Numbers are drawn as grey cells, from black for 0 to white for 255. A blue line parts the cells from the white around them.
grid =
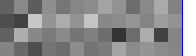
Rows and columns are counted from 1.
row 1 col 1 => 98
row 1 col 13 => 130
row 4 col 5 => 109
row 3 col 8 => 110
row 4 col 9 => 164
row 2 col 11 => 132
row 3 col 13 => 132
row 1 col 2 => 137
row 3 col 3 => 136
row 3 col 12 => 67
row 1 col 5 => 118
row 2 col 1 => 78
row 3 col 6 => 117
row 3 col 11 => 172
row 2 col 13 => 146
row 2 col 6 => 147

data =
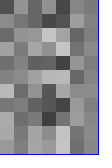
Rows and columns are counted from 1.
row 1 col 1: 81
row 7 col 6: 139
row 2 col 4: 72
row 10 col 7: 138
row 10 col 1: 169
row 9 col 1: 170
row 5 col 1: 112
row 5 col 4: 99
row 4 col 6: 115
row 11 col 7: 135
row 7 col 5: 166
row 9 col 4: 63
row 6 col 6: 104
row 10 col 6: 117
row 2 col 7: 130
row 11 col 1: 153
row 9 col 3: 122
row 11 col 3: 165
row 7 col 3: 146
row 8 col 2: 126
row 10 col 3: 164
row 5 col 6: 149
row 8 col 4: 86
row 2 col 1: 139

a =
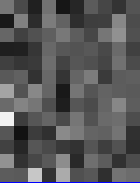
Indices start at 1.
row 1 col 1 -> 119
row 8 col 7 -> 75
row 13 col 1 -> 92
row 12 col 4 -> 89
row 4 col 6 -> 83
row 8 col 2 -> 132
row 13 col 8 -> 47
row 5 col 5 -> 67
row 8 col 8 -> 101
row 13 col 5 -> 171
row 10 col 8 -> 97
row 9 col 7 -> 82
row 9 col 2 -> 61
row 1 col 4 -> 114
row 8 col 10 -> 93
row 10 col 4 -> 48
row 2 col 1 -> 25
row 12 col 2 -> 50
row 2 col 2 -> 129
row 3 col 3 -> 81
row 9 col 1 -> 242
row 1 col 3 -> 32
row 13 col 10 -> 108
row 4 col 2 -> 32
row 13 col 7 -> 87
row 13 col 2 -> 90
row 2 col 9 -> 135
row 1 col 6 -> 38
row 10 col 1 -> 86
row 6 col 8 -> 58
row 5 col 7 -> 80
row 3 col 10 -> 80
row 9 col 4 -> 101
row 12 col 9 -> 49
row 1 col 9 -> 51

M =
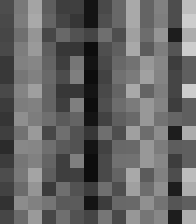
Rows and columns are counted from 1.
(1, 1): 77
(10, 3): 154
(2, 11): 100
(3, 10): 160
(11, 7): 20
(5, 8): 73
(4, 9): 95
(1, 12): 129
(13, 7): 13
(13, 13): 77
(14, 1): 66
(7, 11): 100
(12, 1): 60
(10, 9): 78
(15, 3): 129
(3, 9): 78
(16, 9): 73
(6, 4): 105
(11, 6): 82
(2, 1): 73
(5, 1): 56
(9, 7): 20
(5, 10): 114
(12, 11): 152
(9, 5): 90
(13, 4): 94
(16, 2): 107
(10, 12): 141
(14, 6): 82
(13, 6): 63
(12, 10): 114
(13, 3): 164
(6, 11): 161
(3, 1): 70
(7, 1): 73
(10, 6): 82
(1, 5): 62
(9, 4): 111

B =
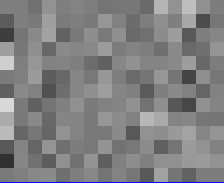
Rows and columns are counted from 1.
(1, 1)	127
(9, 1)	171
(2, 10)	108
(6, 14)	68
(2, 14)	167
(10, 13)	153
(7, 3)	129
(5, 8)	97
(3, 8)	122
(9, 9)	139
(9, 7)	121
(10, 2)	102
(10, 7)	121
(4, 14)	105
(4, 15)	112
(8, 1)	216
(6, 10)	107
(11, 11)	139
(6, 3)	155
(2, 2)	126
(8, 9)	132
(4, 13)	138
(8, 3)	97
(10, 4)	102
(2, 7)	121
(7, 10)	128
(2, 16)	119
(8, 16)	132
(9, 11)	183
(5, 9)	134
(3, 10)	106
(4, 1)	158
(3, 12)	140
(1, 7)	126
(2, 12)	143
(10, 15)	134

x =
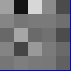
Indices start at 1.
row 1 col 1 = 161
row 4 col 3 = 153
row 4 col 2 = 69
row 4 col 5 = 106
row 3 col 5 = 76
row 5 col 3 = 121
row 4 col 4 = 123
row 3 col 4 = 113
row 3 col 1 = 104

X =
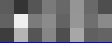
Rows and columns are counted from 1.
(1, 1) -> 92
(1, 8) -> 78
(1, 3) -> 85
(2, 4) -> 139
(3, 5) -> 78
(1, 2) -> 52

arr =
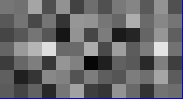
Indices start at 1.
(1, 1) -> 118
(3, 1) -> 69
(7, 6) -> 162
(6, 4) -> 136
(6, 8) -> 94
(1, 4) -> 79
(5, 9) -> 97
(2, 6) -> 150
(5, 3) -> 126
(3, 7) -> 70
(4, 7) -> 173
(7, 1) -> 91
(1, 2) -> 113
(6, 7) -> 125
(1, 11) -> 89
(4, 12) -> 228
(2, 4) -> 117
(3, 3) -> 117
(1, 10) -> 133
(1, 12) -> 147
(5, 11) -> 41
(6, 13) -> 92
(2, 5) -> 52
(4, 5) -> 105
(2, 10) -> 174
